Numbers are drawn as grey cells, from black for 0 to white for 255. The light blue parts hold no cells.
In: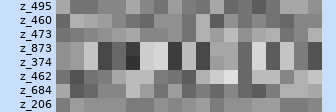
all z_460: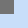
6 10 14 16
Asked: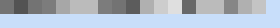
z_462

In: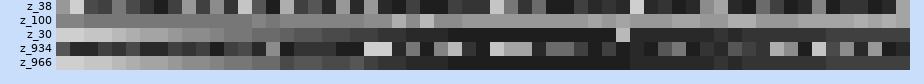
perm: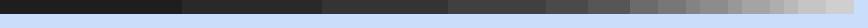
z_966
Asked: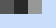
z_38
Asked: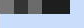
z_38
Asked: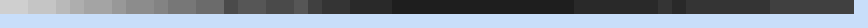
z_966
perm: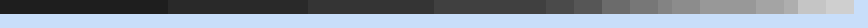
z_38
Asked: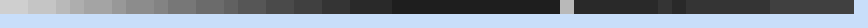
z_30
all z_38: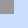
1 10 21 23

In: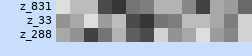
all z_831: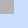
8 9
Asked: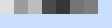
z_33
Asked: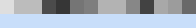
z_831
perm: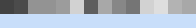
z_288
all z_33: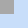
2 12
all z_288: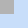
5
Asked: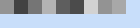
z_288

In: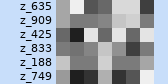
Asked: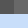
z_635
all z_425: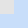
3 5 7
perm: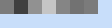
z_833
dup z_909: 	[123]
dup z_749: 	[51]
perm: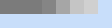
z_909

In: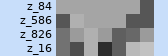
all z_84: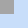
1 2 3 4 5 6
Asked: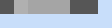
z_586
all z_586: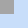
3 4 5
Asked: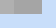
z_586
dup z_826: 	[155]
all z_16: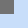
1

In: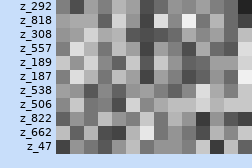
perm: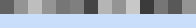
z_822
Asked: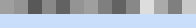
z_538
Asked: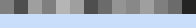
z_292
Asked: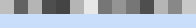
z_662
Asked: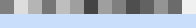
z_187
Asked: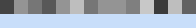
z_47
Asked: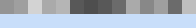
z_308

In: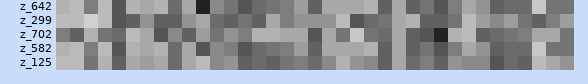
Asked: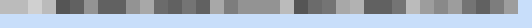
z_299
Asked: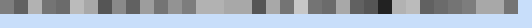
z_702
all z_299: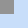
7 10 18 19 20
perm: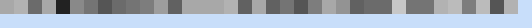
z_642

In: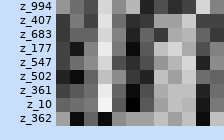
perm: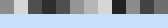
z_547
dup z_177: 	[130]
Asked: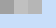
z_10
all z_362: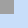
1 6 7 9
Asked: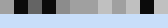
z_362
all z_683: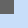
2 3 7 11

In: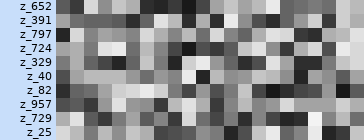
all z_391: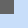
3 4 7 17
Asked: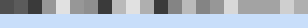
z_957

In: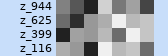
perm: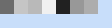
z_116
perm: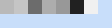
z_116

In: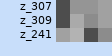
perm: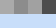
z_309
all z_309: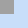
4
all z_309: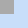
2
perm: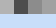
z_241
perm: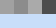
z_309

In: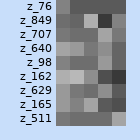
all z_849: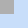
3
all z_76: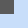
2 3 4 5
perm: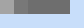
z_511
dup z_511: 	[110]

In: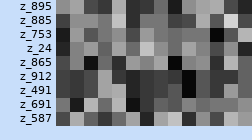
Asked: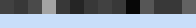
z_912
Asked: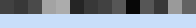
z_491

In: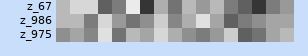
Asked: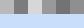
z_986
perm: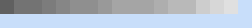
z_975
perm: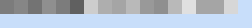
z_986
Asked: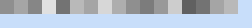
z_975
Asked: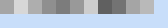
z_975

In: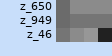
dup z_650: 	[139]
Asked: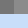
z_46
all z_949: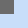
1

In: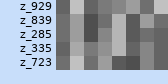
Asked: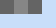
z_335
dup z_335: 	[100]
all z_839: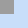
2 7
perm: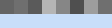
z_285

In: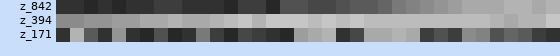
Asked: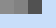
z_171
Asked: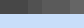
z_842
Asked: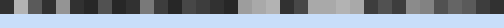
z_171
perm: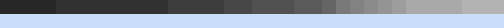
z_842

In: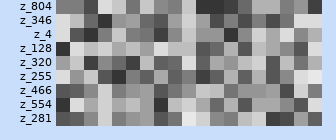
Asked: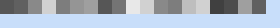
z_281
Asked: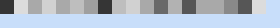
z_554
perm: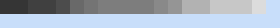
z_804
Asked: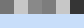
z_804
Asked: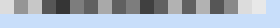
z_255

